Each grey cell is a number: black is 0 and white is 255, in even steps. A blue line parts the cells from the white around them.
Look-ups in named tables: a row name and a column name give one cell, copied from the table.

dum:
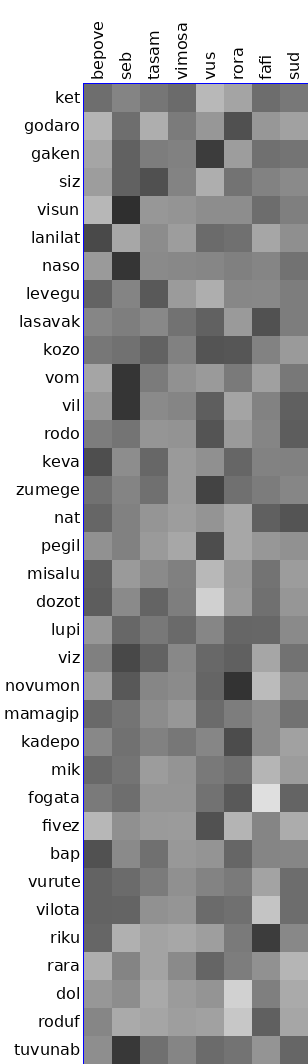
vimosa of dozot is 126
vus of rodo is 84
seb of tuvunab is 56
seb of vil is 53
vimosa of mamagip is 151
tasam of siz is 80
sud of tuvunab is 102
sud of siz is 138
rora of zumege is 112
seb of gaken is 97
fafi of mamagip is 139

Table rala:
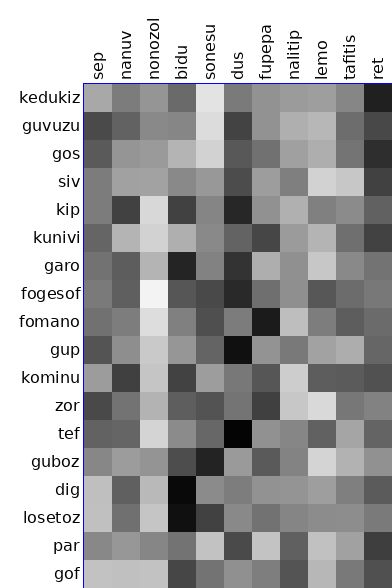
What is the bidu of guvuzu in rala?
134
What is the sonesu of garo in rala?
130
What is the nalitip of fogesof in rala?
143
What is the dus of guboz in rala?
154
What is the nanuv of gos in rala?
149
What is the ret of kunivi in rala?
66
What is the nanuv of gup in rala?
142

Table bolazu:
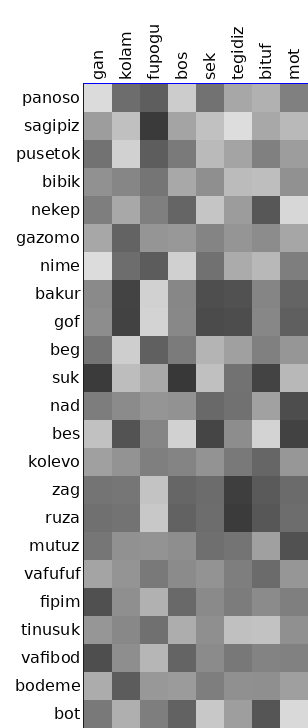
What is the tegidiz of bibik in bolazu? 187
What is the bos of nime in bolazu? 208
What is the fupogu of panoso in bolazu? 94
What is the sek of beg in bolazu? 180
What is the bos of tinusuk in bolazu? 173
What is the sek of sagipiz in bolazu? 193

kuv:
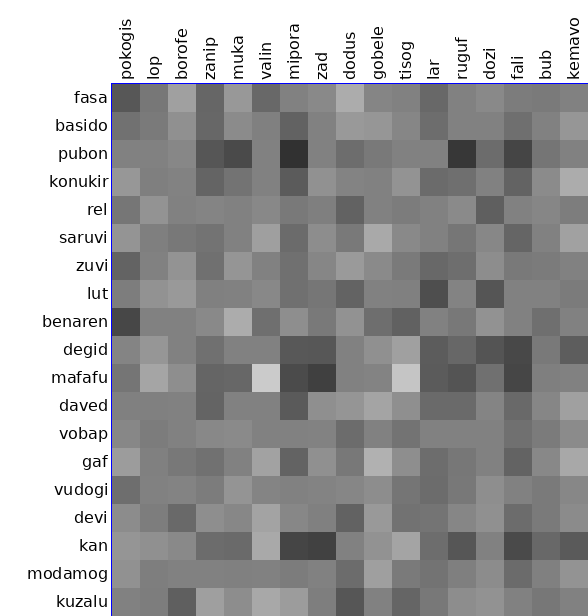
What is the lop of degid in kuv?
150
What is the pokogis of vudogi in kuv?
110
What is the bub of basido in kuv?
129
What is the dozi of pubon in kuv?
108
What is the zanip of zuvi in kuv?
112
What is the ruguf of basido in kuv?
129
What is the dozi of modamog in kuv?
140
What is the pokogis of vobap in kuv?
135
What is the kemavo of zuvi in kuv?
129
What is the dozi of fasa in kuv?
137
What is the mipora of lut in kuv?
112
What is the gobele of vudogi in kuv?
141
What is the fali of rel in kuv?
129
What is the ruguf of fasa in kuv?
129
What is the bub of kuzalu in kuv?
119

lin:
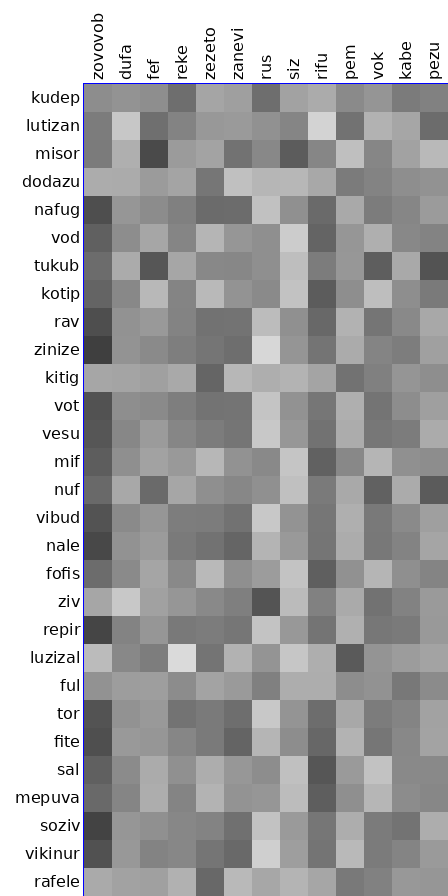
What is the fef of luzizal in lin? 125
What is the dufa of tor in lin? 146
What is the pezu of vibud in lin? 159
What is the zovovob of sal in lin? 96
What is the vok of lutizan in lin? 178
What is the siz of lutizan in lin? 133
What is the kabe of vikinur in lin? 132
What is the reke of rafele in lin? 177
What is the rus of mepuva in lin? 150
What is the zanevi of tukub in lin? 135
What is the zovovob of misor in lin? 123
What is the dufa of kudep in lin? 147
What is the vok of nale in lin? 120
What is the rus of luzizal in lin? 148
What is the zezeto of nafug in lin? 107
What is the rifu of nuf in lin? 122
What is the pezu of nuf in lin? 91
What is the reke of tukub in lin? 166
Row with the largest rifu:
lutizan

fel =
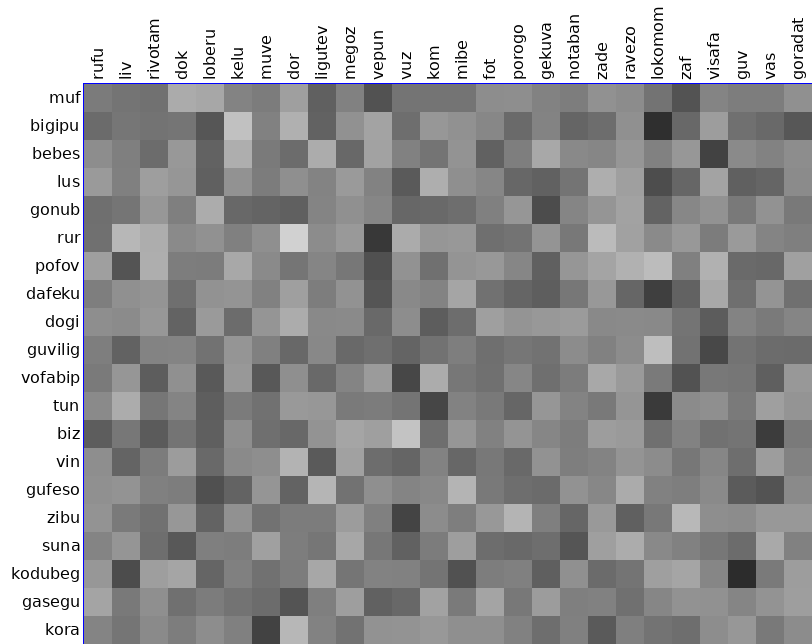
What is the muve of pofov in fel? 138
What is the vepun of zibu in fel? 128
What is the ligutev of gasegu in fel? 127
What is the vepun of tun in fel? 124
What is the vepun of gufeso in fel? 143
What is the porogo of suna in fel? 105
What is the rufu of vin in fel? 142
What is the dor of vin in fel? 179
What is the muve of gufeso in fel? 149
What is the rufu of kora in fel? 132
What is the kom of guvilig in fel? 114
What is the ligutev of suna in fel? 118
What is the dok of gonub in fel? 127
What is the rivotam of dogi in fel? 151
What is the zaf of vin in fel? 119
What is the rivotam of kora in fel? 138
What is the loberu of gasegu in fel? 124
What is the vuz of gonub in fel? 103
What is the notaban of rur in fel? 120

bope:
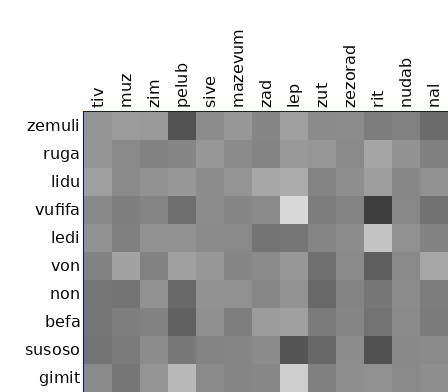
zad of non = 135
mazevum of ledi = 137
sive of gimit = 138
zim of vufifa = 133
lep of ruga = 153
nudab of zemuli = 129
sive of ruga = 152
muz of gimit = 118

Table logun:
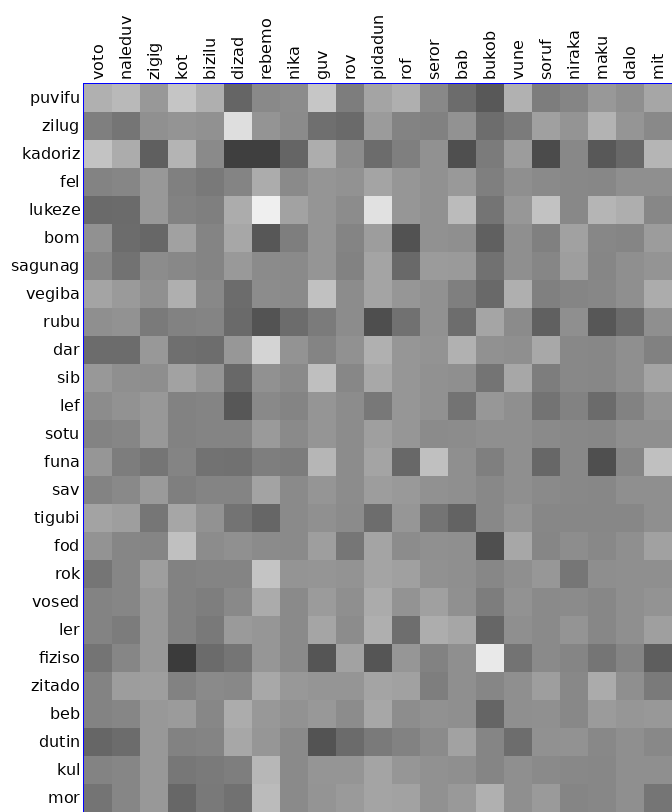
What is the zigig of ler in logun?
152
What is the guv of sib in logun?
191
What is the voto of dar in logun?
108
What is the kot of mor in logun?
103
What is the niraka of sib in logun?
136
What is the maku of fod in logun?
136
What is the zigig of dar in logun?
152
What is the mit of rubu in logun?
143
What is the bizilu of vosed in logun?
126
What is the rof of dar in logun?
150
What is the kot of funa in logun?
132
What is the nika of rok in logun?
148
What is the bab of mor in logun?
153
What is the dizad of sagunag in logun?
153
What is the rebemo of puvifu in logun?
137
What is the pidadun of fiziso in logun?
85
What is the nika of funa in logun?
124

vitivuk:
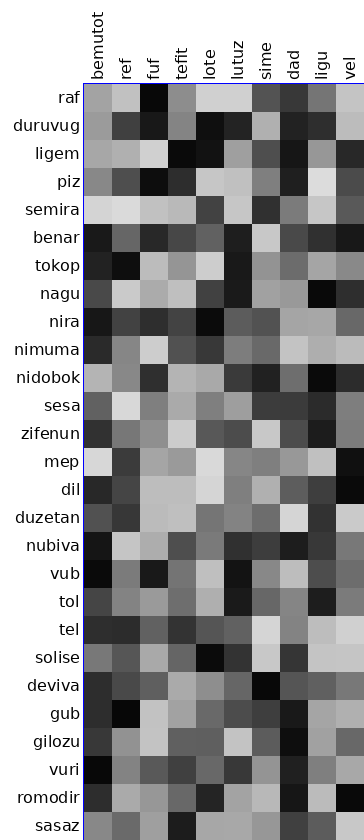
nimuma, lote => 56
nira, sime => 82
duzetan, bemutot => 81
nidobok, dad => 110
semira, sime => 48
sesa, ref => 216
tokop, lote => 205
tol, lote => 175

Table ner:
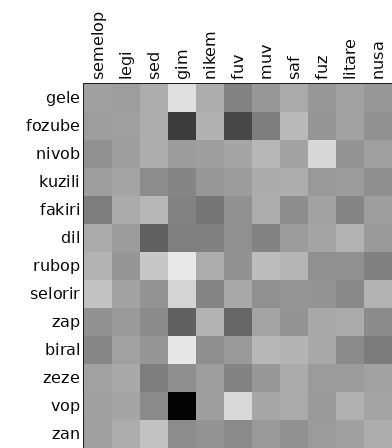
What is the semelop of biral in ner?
135
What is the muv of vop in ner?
167
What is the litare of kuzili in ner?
156
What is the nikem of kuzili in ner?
151
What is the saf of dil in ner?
155
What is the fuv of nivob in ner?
165
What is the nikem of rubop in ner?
172
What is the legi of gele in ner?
157
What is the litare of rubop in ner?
144
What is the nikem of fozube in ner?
177
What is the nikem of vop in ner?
158
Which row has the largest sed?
rubop

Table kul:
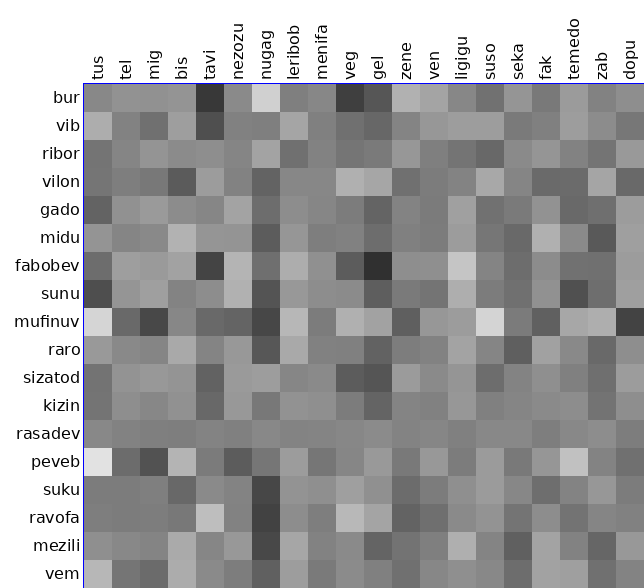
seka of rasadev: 136
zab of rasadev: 141
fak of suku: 110
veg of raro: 128
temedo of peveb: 193
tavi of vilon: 156
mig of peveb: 82
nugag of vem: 96
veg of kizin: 124
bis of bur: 148
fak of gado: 146

